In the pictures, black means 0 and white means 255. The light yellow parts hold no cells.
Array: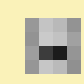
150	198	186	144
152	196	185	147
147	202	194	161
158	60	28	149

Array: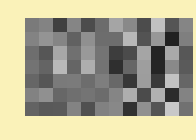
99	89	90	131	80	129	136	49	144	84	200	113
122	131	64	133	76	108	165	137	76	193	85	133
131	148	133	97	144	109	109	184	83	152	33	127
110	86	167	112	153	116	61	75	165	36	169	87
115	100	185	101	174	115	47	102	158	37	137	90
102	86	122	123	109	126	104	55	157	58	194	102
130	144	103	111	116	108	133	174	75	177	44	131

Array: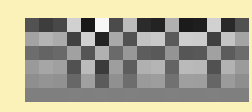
127	127	127	128	127	128	127	128	127	127	128	127	127	128	127	127
82	61	72	209	25	247	75	188	43	35	176	27	30	209	41	81
163	180	171	65	208	35	169	81	194	200	90	206	204	64	196	164
109	100	105	161	85	177	106	152	93	89	148	86	88	161	92	108
154	166	160	81	187	59	158	93	176	181	100	186	184	81	178	155
142	148	145	103	160	91	144	109	154	157	113	159	158	102	155	142

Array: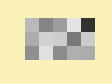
143	224	139	175	171
185	133	157	227	51
172	209	205	120	204

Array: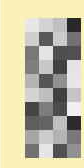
113	229	81	144
231	211	192	41
206	88	203	113
120	227	79	80
126	199	66	228
181	86	144	231
212	190	64	197
69	125	76	240
94	100	191	43
166	203	179	120

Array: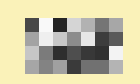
166	131	160	58	113	113	180
72	249	37	213	178	117	167
163	239	200	140	231	61	89
198	123	46	78	56	49	243
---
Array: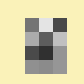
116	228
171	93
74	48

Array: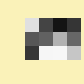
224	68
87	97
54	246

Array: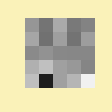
150	116
166	113
138	146

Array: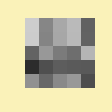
205	134
204	132
99	152

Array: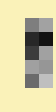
126	162
40	19
60	161

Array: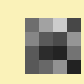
110	162
134	90
89	44
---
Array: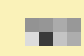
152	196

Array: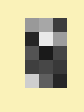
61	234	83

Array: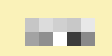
232	60

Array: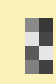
56	227

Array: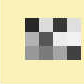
223	236	123

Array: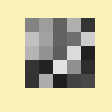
52	111	95	35	50

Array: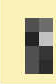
109	36

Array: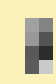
131	152
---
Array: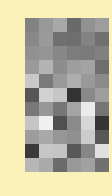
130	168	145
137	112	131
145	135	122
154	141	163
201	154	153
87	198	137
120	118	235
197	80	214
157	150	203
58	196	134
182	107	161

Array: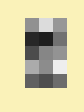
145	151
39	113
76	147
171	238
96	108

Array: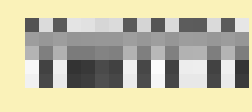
83	90	225	219	213	218	91	91
157	157	150	151	151	150	156	156
180	177	123	128	127	128	179	180
247	238	56	65	71	66	238	239
241	233	62	71	76	71	232	234

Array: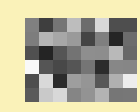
128	117	108	78
125	167	68	37
80	85	142	185
249	72	117	135
78	43	149	176
90	216	147	118

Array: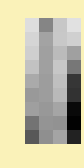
222	199
213	200
207	187
194	199
170	191
153	185
159	165
115	146
88	164

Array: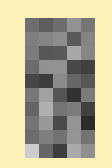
110	109	117
127	141	132
124	89	134
108	146	64
71	140	87
119	85	123
101	117	64
115	74	43
108	115	115
204	61	143

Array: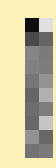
13
74
133
129
118
102
109
104
146
115

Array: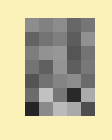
141	140	118
99	127	145
125	151	115
115	148	120
84	132	106
108	118	171
37	186	78
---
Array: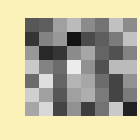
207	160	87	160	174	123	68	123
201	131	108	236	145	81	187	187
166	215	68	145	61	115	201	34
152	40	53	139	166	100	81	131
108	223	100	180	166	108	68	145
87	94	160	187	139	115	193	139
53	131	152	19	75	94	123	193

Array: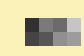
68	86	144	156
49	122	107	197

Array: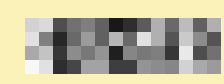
248	225	46	70	163	163	62	62	148	140	134	210	169	155
225	127	39	105	155	97	182	105	225	176	84	202	140	84
210	218	78	113	127	97	24	46	91	176	105	188	97	176
169	195	54	140	120	148	31	134	120	127	54	233	78	113

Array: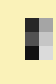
82	198
39	165
18	219

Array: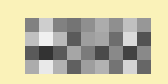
192	240	186	90	158	166	109	219	82
172	233	178	96	158	178	116	212	102
129	206	129	116	143	172	143	192	151
90	51	90	166	123	74	137	66	137

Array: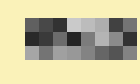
166	116	160	152	131	102	84	131
96	72	50	202	188	174	65	116
42	58	108	36	124	180	139	50
